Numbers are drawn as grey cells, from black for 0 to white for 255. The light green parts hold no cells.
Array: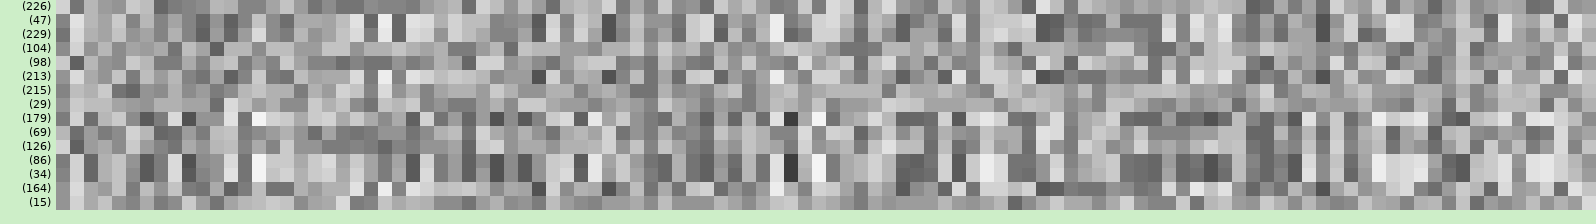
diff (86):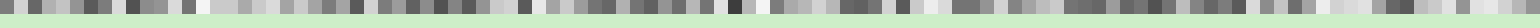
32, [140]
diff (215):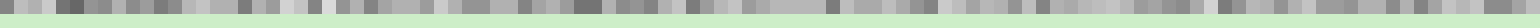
77, [189]
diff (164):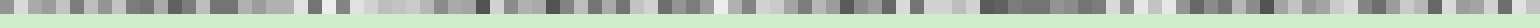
83, [225]
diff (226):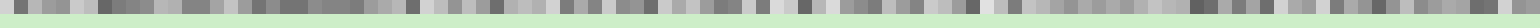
74, [177]
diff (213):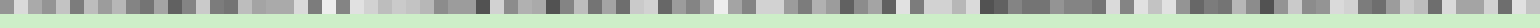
86, [132]

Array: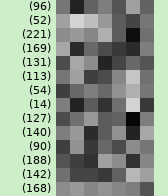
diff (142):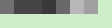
4, [98]
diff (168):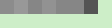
5, [126]
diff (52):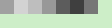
5, [69]

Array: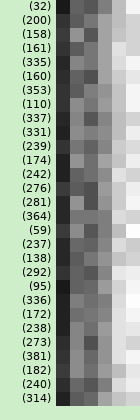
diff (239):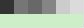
2, [98]
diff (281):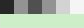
4, [204]
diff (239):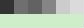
1, [118]
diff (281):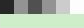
5, [245]
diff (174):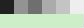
3, [163]
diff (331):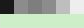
0, [33]
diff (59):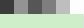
1, [140]

